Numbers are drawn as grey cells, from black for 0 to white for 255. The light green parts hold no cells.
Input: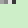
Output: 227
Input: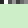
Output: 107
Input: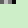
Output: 125
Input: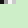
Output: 246
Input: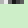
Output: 63
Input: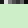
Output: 95
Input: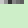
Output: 110
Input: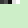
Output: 224
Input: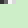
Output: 246
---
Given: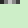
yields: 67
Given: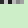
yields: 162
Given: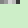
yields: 56
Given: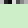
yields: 179
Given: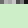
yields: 21
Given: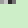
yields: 113
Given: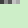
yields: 169
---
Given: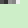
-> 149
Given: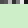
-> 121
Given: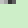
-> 165
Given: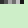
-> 111
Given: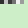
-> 114
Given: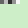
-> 48
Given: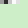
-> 199
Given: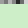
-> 40
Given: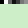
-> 58
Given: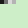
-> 113
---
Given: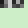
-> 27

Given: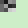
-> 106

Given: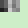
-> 75

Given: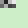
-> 148

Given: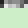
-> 34

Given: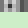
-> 119
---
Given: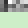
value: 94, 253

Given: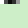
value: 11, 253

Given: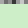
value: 55, 198

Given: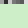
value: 119, 220

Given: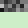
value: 50, 191

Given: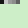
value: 155, 198

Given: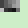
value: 109, 190

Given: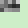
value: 68, 205
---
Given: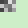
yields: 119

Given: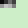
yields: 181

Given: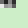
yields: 165

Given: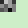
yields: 156

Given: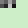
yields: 195

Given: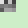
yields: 120

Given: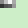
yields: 94

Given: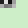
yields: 131

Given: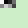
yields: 164
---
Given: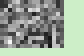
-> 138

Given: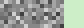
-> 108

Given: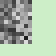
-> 175

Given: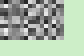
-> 187

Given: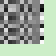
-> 92

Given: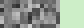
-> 176
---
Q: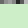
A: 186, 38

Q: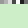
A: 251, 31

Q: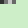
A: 201, 50

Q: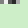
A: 241, 41

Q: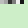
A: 239, 22

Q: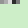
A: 219, 44

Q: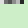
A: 222, 39

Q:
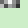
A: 247, 48
